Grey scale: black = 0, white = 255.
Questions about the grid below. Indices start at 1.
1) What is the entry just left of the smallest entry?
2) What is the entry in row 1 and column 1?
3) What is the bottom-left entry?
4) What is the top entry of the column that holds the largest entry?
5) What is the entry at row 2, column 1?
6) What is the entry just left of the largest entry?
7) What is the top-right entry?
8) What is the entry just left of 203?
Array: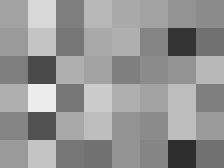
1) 133
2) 162
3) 155
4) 216
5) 155
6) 175
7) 139
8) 119

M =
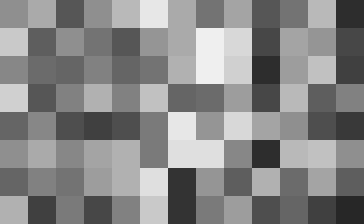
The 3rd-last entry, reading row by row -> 101
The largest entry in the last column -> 143
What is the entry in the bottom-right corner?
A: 39
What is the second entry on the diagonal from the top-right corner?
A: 149
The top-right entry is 45
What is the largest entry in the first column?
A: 208
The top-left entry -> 143
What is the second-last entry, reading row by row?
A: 64
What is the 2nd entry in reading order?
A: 170
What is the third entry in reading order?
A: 86
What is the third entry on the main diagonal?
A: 101
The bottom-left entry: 177
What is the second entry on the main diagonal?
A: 94
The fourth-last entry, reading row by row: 78
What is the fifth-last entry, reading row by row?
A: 157

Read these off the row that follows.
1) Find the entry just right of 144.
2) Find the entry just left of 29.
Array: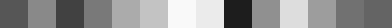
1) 221
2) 235
